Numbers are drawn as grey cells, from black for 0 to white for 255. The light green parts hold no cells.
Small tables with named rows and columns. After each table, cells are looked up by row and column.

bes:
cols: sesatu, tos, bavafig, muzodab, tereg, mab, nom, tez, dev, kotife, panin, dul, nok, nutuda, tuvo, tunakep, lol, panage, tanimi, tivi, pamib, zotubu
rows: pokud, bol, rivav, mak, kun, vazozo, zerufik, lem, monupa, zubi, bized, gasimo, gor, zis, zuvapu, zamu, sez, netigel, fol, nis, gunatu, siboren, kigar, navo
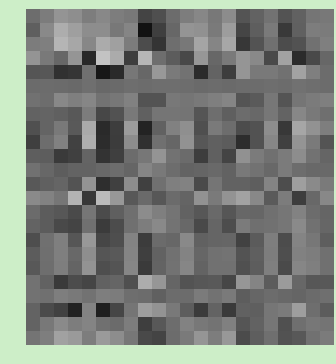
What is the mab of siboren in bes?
31
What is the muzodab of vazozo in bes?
105
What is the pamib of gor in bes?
138
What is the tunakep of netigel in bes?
83
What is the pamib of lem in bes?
121
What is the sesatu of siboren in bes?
99
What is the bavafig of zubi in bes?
129
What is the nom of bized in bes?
63
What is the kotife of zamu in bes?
137
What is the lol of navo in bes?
94
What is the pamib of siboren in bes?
110

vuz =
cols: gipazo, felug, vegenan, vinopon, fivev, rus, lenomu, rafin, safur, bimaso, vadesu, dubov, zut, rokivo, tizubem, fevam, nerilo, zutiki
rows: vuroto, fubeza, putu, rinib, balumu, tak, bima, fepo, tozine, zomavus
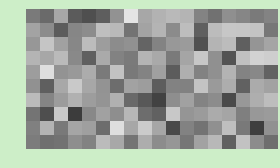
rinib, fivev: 95
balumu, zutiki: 98
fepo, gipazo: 116
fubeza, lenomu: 185
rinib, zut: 199
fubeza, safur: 163
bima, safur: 88
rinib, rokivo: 144
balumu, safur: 131
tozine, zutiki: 145
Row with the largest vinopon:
tak

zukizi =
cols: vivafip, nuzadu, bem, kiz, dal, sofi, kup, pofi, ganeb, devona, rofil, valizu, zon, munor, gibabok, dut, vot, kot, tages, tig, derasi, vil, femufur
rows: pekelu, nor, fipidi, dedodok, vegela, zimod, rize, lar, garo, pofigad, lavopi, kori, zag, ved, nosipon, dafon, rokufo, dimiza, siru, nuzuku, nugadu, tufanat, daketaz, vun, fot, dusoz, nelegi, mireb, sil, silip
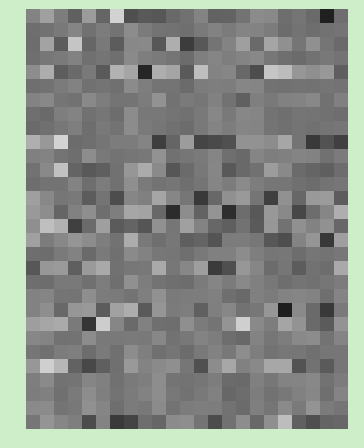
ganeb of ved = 128
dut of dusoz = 129
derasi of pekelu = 106
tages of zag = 118
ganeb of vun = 121
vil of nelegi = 114
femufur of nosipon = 174
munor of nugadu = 128
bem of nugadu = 117
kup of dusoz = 112

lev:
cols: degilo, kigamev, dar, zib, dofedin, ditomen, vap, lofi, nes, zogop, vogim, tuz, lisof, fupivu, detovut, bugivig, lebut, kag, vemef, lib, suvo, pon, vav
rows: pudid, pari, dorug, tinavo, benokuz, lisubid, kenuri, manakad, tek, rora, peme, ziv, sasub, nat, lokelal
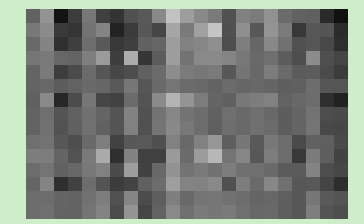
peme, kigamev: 125
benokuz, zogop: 107
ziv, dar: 97
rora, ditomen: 126
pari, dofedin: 115
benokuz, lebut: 104
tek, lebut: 112
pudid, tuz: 157
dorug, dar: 48
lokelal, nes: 69
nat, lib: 87
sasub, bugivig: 125
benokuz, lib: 91
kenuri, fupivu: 101
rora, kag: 120
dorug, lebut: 102
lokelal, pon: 84
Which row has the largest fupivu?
pari

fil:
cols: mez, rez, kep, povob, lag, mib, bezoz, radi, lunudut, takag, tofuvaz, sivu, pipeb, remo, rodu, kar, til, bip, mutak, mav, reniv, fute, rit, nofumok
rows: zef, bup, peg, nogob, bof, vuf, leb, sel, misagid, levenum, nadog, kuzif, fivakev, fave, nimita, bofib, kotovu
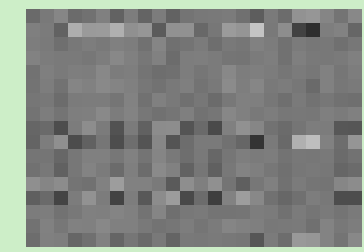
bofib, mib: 136
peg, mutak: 113
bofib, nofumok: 125
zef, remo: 121
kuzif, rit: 102
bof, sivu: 125
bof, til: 127
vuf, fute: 129
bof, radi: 126
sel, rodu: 135
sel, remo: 118
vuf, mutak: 124
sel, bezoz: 124
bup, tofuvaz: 145
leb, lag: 124
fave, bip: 113
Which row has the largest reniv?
levenum

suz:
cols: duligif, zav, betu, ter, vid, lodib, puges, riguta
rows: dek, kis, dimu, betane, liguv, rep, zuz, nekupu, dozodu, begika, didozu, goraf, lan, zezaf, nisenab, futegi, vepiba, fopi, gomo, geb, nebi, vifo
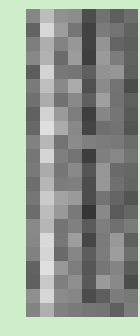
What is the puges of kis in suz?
115
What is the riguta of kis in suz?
98
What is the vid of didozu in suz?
61
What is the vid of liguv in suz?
95
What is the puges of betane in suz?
124
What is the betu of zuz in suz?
113

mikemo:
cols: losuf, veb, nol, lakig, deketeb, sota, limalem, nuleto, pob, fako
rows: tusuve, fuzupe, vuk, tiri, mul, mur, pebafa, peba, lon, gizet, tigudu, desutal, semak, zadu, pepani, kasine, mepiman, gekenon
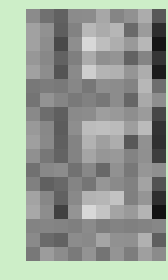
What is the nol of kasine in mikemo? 131
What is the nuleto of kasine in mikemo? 128
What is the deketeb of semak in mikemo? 117
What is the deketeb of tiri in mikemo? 171
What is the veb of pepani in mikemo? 141
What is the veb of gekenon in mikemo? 156
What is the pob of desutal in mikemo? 150
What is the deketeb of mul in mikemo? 206
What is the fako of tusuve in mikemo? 88
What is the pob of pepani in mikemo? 180
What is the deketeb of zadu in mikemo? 179
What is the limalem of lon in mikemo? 187
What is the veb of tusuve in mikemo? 112
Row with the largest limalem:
zadu

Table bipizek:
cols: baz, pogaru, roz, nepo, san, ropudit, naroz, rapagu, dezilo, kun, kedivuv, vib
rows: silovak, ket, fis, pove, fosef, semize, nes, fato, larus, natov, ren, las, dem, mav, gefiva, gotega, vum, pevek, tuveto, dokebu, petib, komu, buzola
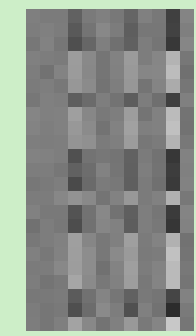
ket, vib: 127
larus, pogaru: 126
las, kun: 115
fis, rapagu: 96
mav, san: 137
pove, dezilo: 125
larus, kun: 129
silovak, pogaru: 123
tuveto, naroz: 131
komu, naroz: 125
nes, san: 107
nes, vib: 128

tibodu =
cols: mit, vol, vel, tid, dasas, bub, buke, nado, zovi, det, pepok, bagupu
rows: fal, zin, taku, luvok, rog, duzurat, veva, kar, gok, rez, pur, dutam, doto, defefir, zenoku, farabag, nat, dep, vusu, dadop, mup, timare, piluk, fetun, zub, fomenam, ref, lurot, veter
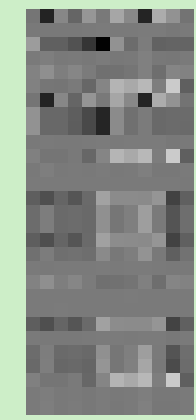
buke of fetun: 123
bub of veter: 123
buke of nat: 140
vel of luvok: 121
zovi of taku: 124
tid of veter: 123
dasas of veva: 149
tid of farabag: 108
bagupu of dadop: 130
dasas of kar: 73
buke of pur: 181
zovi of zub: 158
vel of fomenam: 103
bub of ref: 133
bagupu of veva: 115

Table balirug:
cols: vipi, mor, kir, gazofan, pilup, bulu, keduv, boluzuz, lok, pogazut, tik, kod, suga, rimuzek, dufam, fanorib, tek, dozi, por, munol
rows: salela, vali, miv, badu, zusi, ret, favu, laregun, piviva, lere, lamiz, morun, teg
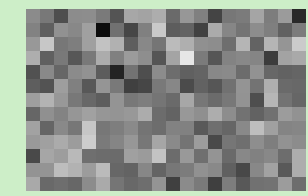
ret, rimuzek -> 86
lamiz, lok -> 155
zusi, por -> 98
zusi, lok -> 78
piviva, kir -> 137
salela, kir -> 78
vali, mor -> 95
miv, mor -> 199
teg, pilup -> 140
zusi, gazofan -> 139
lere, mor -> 160
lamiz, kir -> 157
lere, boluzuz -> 151
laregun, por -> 156

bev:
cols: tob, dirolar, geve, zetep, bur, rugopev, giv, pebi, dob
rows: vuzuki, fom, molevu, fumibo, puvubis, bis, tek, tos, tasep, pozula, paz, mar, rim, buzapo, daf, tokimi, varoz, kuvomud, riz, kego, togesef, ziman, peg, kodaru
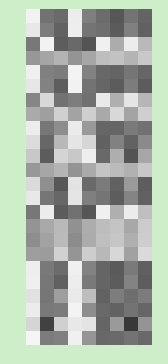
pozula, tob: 220
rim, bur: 106
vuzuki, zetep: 237
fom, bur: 116
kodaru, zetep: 240
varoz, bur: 172
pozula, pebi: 98
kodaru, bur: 149
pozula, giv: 129
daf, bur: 86
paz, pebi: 84
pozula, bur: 214
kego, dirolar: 119
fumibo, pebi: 180
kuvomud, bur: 205
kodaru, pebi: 115
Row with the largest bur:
paz

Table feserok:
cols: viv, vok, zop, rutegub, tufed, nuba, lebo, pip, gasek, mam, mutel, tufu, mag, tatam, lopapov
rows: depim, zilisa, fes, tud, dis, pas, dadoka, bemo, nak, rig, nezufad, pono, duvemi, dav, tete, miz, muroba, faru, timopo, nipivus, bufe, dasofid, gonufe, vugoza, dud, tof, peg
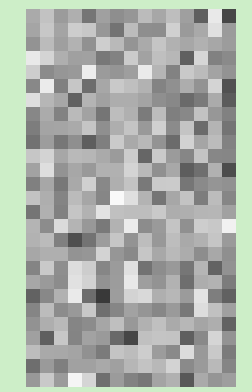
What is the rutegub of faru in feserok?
147
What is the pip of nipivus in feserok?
232
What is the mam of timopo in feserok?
141
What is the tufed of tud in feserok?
161
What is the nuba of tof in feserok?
169
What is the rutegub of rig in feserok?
143
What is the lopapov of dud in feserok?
123
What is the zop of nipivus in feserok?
140
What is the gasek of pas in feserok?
178
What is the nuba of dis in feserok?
155
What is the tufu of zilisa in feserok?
154
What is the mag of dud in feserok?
153
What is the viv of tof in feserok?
110
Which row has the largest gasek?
dis

